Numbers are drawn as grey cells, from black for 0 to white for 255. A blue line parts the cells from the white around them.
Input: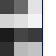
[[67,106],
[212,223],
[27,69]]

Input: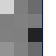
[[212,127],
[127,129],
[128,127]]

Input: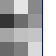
[[149,229],
[52,108],
[166,192]]

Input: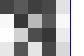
[[68,89],
[248,55],
[254,209]]

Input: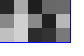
[[38,169],
[136,208],
[192,209]]

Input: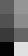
[[96,149],
[81,139],
[57,101]]

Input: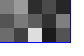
[[126,154],
[84,122],
[108,65]]

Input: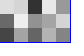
[[222,213],
[105,239],
[69,164]]

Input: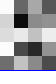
[[251,103],
[212,12],
[220,233]]
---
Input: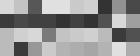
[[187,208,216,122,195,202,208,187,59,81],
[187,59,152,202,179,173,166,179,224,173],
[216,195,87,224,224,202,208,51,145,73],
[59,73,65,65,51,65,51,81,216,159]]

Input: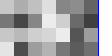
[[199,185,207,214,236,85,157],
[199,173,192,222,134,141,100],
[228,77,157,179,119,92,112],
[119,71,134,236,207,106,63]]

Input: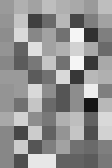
[[135,78,231,231,98,98,91,120],
[148,98,224,162,176,210,169,106],
[148,154,217,141,85,141,237,127],
[135,70,204,98,148,197,78,210],
[148,113,197,106,85,141,21,184],
[154,176,162,190,176,169,154,190],
[169,210,141,120,176,190,98,217],
[141,217,135,162,113,245,48,127],
[135,91,120,197,113,245,55,169],
[154,154,91,113,217,55,184,176],
[135,204,85,127,162,113,106,127],
[148,197,63,106,184,70,127,162]]

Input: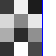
[[216,136,232],
[173,43,144],
[50,255,72],
[58,240,28]]

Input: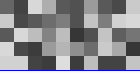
[[102,67,216,174,89,81,155,89,73,202],
[89,216,189,131,189,54,81,196,95,117],
[202,73,89,109,125,81,196,125,209,216],
[209,209,67,60,222,60,189,67,67,196],
[216,73,60,155,181,143,109,202,168,54]]

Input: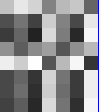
[[238,205,254,85,185,246,53],
[193,231,211,130,185,199,101],
[144,93,138,159,85,144,185],
[79,116,65,205,130,72,231],
[72,101,53,211,116,59,238],
[72,109,47,205,109,59,238],
[65,93,40,217,116,47,246],
[59,101,34,217,124,40,246]]

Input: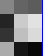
[[36,203,226],
[51,191,218],
[134,100,92],
[171,21,7]]

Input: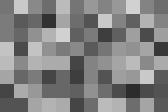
[[195,75,195,145,123,137,90,117,152,145,165,56],
[187,137,179,171,171,69,131,145,165,187,137,171],
[83,83,165,179,171,69,109,187,179,109,165,90],
[69,171,152,103,103,96,145,109,75,44,75,83],
[123,103,145,179,209,96,123,62,96,159,75,159],
[117,201,137,109,187,117,152,131,152,209,131,109],
[165,103,123,69,103,62,131,83,159,152,201,90],
[123,90,103,50,165,109,83,201,131,96,179,131]]
